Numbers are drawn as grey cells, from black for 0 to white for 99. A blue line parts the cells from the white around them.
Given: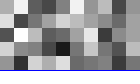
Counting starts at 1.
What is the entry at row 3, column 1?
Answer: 32
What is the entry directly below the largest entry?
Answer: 54
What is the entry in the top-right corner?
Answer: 58
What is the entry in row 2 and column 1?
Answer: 86
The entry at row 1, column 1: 68
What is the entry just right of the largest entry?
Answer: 73
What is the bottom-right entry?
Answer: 46
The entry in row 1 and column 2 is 94
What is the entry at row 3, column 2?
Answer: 99
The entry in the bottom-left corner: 58
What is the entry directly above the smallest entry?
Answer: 41

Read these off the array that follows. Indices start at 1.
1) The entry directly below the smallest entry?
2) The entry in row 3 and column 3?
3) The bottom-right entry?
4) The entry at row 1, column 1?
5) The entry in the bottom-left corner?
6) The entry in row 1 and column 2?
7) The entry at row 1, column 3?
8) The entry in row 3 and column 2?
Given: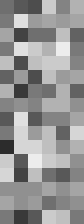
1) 79
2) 43
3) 47
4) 43
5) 47
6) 34
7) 30
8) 26

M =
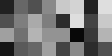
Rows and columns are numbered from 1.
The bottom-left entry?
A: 8
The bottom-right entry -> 31
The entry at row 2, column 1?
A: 31
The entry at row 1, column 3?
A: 31
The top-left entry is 13
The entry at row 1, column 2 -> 40
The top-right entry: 86
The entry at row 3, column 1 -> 62
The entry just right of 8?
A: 35
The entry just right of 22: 70

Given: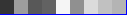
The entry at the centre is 95
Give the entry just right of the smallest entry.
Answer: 61

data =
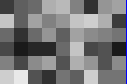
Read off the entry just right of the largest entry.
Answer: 32
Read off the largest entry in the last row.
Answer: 90
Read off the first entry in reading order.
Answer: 23
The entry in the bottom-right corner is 45
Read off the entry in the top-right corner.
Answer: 63
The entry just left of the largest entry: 80
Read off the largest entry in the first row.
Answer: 72
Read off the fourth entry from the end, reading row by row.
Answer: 37
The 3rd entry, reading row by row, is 41
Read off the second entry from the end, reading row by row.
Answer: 45
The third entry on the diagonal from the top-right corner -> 54
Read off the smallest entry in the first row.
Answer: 19

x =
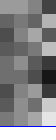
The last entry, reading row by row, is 89
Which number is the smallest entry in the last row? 47
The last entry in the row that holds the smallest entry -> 9
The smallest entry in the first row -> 26
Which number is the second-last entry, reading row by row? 65
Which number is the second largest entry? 79
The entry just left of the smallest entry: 30
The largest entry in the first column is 60
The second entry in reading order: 60

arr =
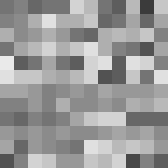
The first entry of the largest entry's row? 91
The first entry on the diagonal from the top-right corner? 77
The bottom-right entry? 36
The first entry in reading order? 45
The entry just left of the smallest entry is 72
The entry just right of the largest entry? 36
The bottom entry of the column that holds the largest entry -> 32
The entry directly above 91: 45
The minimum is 23
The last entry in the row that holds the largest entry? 50
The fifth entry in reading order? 45
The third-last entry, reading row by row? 28
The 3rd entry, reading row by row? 40
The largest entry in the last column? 87
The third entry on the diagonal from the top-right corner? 68

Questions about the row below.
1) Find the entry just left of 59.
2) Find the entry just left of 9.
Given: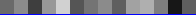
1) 24
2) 49

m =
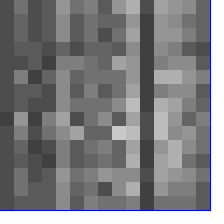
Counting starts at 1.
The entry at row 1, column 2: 44
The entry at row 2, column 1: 30
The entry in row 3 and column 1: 30
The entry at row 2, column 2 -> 39
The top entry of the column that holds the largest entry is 58
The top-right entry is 39
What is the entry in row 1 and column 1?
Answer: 30
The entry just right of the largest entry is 73
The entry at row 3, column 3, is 30
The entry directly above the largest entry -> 35
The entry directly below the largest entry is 39
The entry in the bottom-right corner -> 35
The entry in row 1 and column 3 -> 30
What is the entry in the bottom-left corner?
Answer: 30
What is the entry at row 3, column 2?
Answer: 39
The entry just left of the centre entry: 44
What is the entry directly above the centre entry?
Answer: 35
